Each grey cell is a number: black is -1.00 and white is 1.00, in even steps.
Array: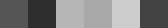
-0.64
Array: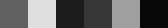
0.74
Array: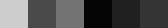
-0.42
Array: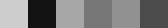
-0.86
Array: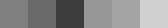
-0.18
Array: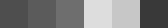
-0.29
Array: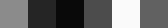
-0.71
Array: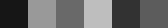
0.20
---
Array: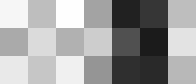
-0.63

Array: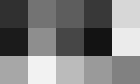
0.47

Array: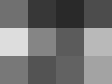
-0.35

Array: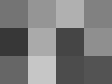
0.55

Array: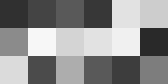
-0.30

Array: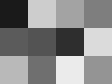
-0.13

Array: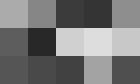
-0.49

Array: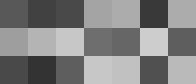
0.51

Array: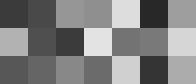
0.63

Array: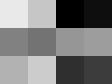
0.60
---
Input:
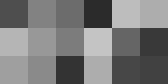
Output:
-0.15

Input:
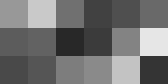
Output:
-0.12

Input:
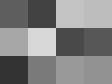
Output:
0.53

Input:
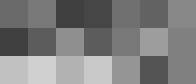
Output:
-0.50

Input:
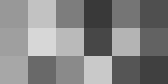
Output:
-0.02

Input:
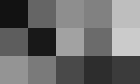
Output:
0.11

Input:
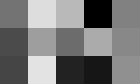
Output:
0.45

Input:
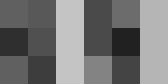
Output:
0.54
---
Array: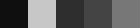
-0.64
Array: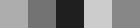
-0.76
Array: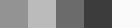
-0.16
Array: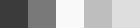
0.95
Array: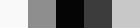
-0.96
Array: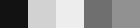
0.86
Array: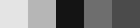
-0.84
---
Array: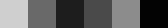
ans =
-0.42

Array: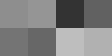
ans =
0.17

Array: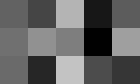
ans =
0.41

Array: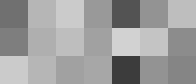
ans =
-0.35

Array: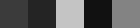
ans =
0.54

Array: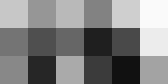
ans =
0.02

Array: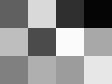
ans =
0.70
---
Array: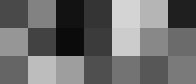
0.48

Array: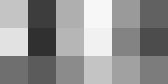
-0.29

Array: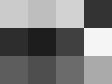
-0.39

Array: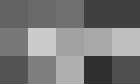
-0.01

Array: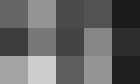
0.61

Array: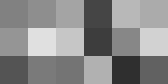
-0.04

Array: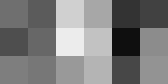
-0.07
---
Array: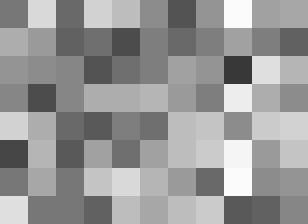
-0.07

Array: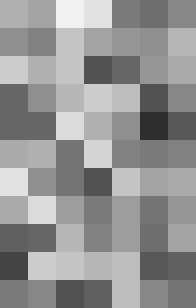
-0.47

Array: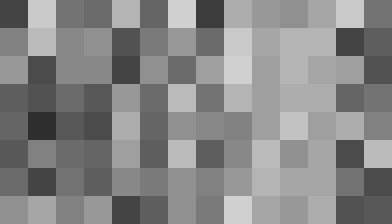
-0.16

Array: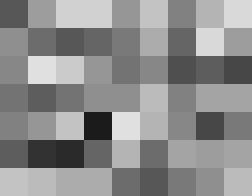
-0.27

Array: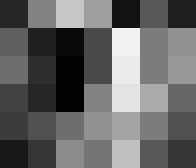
-0.53

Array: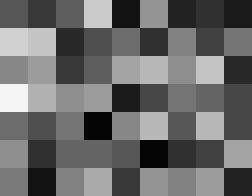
0.11

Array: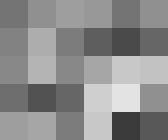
-0.14

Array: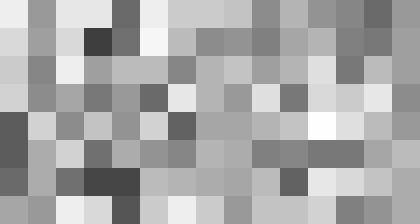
-0.17
